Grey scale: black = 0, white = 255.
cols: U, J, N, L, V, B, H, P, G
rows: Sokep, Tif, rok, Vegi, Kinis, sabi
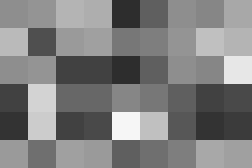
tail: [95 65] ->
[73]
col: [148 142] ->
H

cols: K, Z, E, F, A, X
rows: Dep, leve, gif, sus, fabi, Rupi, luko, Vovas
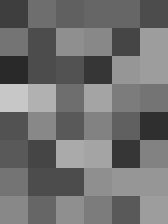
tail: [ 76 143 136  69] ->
[157]
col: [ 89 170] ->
E
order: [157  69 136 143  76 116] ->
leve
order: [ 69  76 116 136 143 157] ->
leve
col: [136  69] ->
Z
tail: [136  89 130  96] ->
[47]

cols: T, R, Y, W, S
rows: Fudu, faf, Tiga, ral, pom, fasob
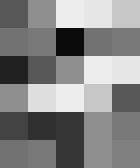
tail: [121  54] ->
[143 128]
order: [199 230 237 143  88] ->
Fudu

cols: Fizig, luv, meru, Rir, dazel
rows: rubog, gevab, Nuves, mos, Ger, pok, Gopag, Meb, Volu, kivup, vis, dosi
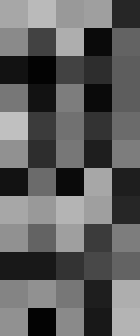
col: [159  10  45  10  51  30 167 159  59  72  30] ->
Rir
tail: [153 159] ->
[38]

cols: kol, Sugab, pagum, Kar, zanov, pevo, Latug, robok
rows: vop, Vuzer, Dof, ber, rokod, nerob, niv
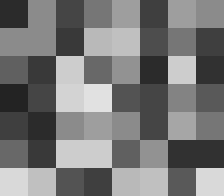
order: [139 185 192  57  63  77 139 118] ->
Vuzer
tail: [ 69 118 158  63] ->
[158 139]
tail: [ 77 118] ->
[63]
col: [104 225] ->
Kar
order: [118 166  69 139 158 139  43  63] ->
rokod
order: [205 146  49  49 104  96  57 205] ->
nerob

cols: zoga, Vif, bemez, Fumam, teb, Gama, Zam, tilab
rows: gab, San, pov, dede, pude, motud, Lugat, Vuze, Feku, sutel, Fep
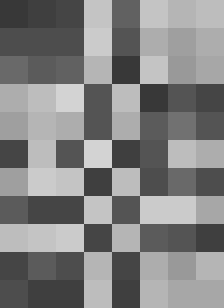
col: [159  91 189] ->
zoga
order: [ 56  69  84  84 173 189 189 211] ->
dede
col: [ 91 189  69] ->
zoga

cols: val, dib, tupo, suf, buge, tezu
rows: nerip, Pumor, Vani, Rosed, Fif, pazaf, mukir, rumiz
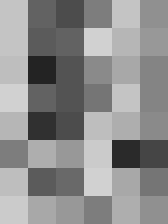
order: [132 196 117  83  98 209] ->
Rosed
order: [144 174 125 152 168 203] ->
rumiz
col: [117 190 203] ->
suf
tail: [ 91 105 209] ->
[168 117]
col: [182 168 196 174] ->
buge
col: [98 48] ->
dib
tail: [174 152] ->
[203  42  69]

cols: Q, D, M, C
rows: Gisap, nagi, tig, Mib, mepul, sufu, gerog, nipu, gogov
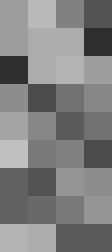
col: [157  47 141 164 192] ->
Q
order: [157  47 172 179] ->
tig

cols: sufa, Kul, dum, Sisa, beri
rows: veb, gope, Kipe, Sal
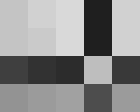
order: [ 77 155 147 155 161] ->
Sal
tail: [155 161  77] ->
[155]
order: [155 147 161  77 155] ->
Sal

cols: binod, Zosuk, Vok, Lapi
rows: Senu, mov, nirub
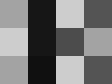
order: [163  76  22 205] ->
mov
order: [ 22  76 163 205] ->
mov
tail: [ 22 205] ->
[84]

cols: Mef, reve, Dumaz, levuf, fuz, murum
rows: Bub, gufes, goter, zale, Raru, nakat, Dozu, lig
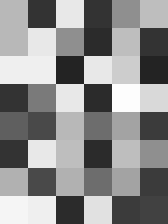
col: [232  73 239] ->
reve
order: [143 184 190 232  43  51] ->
gufes
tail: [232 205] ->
[35]
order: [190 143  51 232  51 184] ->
Bub
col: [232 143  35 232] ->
Dumaz
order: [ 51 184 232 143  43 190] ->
gufes
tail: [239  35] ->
[232 205  35]

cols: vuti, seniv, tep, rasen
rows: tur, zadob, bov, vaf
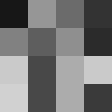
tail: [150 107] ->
[51]
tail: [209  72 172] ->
[58]

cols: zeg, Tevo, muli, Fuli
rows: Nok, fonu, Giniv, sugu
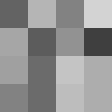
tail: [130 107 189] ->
[173]
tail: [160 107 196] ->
[173]
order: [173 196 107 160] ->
Giniv

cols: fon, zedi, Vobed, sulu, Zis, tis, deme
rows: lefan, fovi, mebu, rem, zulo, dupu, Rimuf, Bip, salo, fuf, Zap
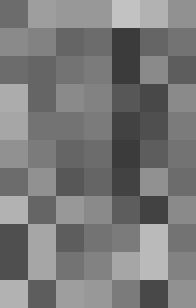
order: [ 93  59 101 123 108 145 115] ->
dupu
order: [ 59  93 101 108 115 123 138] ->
mebu
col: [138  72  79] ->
tis

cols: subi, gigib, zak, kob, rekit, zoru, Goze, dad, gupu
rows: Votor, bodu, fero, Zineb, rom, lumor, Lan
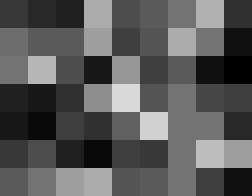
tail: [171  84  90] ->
[115  63  16]
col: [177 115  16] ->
dad
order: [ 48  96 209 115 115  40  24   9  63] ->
rom
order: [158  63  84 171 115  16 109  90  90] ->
bodu
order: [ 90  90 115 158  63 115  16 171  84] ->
Lan

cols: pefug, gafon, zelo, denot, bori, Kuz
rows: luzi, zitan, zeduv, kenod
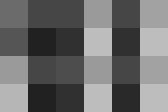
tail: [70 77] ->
[154  70 162]
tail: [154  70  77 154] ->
[ 70 162]

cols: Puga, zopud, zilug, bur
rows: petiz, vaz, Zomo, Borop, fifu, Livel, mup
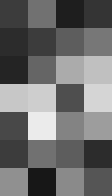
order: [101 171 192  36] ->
Zomo
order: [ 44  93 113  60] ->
Livel

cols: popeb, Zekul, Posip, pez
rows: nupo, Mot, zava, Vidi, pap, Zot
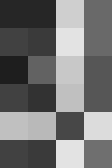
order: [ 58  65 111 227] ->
Zot
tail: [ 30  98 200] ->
[86]
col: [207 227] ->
Posip
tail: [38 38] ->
[207 105]
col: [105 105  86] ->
pez

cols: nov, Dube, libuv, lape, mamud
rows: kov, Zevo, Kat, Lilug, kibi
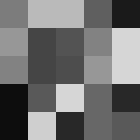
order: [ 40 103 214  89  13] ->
Lilug
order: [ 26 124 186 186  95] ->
kov
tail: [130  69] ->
[ 77 151 214]
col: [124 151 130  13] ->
nov
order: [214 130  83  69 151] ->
Zevo

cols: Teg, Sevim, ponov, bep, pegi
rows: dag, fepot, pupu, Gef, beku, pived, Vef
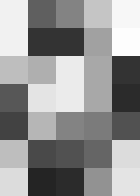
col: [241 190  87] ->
Teg
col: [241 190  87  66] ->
Teg
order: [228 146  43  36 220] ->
Vef
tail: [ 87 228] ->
[235 168  43]

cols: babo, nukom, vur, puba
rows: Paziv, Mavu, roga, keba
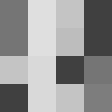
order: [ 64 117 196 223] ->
Paziv
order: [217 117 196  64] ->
roga
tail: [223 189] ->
[64]
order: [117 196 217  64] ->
roga
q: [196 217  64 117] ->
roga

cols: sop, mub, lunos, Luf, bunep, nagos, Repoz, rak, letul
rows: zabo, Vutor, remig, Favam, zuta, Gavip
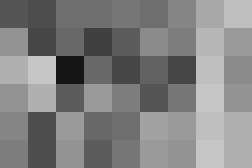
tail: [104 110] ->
[162 154 191 176]
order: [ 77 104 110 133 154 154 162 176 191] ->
zuta
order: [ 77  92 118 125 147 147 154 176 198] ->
Gavip

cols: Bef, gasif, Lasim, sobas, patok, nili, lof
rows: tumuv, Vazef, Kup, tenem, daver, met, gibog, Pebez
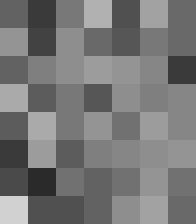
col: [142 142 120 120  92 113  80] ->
Lasim
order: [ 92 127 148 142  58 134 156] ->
met
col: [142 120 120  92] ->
Lasim

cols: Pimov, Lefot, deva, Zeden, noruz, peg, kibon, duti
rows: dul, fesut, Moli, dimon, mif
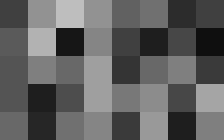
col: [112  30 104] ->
peg
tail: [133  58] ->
[153  30 127]

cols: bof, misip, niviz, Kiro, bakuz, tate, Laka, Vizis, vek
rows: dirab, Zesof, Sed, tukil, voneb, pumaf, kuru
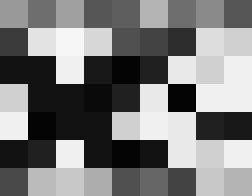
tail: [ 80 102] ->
[ 67 200 180]
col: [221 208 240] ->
Vizis
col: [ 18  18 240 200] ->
niviz
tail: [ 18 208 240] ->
[233  32  24]
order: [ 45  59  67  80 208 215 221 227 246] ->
Zesof
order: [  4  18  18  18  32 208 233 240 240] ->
pumaf
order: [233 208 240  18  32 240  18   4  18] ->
pumaf

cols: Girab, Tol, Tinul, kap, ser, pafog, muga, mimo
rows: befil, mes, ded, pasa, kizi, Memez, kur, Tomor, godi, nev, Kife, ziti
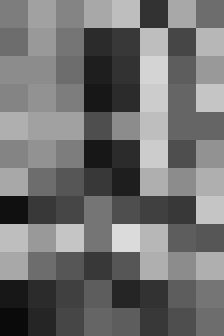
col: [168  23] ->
Girab
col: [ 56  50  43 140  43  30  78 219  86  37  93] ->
ser

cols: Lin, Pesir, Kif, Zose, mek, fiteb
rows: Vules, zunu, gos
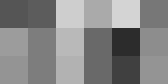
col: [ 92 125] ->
Pesir
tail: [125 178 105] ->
[ 64 148]

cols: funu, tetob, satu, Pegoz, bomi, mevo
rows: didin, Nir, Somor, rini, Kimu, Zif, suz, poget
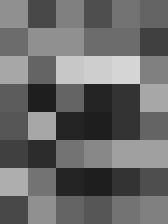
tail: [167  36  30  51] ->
[100]
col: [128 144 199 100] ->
satu
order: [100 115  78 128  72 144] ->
didin
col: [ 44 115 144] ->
tetob
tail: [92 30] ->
[100  36  51 167]
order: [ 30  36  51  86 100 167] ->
Kimu
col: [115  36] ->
satu

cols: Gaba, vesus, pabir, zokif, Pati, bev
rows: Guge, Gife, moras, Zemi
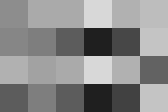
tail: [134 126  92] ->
[ 31  71 196]
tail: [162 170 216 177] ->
[98]
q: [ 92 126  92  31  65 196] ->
Zemi
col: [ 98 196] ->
bev

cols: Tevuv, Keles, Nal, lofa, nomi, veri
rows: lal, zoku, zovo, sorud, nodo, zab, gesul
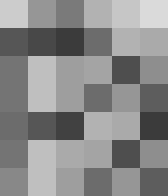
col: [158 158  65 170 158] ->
Nal
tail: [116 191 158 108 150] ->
[93]
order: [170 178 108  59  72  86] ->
zoku
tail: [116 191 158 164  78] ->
[142]

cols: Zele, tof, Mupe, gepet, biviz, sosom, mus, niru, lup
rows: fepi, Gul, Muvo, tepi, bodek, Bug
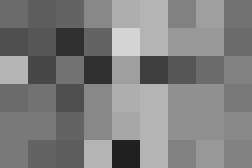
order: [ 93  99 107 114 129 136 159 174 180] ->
fepi
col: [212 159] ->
biviz
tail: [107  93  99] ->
[136 174 180 129 159 114]
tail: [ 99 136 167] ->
[180 144 144 136]

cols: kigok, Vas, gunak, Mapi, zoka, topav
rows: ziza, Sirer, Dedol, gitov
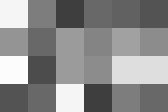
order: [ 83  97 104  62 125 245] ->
ziza
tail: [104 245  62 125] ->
[104]
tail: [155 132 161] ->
[140]
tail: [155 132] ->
[161 140]
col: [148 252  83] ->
kigok

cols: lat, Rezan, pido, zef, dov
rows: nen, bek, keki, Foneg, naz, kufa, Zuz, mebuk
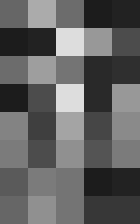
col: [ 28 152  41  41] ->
zef
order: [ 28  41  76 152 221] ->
Foneg
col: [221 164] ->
pido
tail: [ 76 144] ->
[ 84 123]

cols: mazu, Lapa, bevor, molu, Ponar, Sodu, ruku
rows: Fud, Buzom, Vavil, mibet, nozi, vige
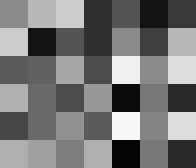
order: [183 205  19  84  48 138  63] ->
Buzom
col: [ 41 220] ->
ruku
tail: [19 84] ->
[ 48 138  63 183]
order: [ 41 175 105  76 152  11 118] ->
mibet
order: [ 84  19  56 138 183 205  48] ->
Fud

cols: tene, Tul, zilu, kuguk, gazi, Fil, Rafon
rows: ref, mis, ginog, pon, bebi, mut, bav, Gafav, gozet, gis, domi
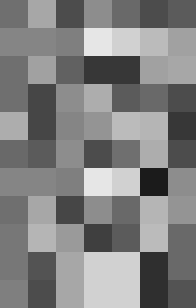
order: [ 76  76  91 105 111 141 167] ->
ref
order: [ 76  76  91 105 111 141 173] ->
mut
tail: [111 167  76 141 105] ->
[76 91]
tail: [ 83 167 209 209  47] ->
[105]
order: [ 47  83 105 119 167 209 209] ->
gis
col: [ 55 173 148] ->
kuguk
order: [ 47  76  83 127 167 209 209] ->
domi

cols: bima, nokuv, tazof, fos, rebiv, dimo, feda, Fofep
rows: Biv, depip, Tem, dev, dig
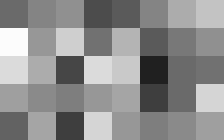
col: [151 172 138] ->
nokuv
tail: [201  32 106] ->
[113]
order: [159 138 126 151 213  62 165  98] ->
dig
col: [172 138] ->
nokuv

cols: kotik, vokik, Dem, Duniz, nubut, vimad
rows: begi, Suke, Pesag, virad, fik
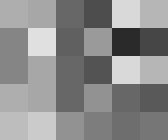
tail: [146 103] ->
[89]
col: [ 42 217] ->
nubut
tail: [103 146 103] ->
[89]

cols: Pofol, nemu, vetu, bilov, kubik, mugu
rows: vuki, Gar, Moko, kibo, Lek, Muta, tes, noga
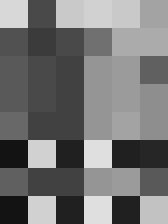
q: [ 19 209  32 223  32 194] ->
noga
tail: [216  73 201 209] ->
[201 163]
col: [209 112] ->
bilov
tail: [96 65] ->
[ 65 149 155  89]
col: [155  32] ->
kubik

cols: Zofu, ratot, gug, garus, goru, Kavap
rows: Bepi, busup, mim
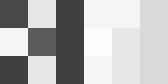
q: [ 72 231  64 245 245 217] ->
Bepi
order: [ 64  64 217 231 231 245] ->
mim
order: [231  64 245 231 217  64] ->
mim
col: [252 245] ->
garus
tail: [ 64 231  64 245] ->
[231 217]
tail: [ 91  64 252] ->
[231 217]

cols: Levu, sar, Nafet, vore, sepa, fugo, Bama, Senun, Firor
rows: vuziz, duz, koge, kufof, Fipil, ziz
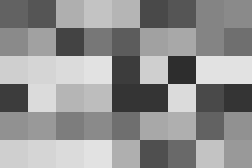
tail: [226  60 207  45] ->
[226 226]
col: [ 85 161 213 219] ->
sar

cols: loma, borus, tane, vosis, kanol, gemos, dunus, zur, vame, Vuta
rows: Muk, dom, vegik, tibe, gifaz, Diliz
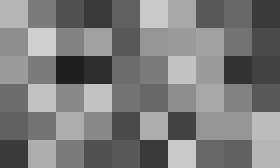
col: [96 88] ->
kanol
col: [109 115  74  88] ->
kanol
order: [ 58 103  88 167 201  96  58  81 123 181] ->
Muk

